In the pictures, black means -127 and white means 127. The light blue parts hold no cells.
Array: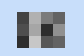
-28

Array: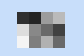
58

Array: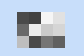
97

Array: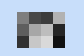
50

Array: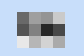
74

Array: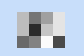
100
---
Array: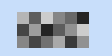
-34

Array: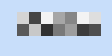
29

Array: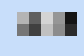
64

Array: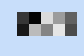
4

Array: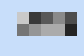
43

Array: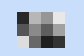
10

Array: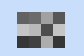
57

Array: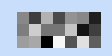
69

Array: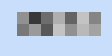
17
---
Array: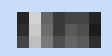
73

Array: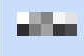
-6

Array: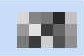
98

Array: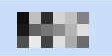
-28

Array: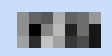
-124

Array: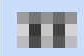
-71
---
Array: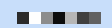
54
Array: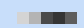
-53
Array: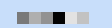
-124
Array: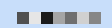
-16
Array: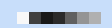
-31
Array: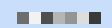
20
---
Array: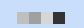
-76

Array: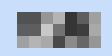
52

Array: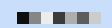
-68

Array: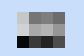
-19

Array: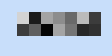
13

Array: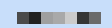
41

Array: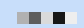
-104
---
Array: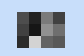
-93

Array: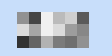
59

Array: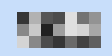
95

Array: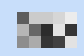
75

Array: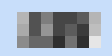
-57

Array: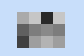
70
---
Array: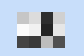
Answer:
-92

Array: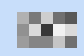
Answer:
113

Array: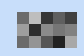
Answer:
-9

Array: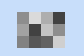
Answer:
67

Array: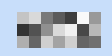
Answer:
-55

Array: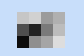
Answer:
-5

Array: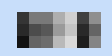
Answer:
-86
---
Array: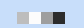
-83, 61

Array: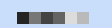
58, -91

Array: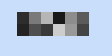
-36, -92

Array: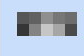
-18, -73

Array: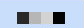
-124, -86

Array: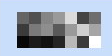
-17, -119

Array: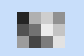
17, 28

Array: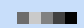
-125, -19

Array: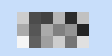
65, 117
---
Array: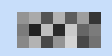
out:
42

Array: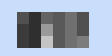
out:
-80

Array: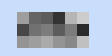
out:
-26

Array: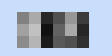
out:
42

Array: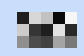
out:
87

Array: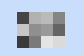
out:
49
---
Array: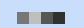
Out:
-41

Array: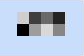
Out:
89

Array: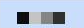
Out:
4

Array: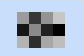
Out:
39

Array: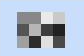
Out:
96

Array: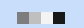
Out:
115

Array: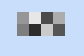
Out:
74
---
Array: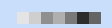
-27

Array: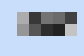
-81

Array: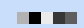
-72

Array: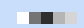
-11

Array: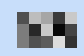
-87

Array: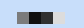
-79
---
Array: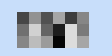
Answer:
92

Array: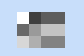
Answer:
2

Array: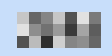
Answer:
14

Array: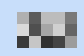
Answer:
-59

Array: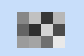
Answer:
-16

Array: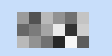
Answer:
118

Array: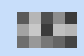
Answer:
-26
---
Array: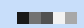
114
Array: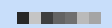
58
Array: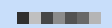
-23
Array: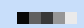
22
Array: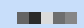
-17
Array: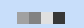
96
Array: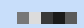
-101
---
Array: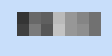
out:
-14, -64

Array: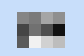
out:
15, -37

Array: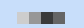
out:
-26, 77

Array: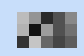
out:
8, -76

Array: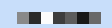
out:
-23, 9

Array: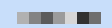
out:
-17, 49

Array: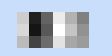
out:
0, 59

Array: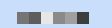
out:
-66, -10

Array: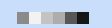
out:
-105, 10
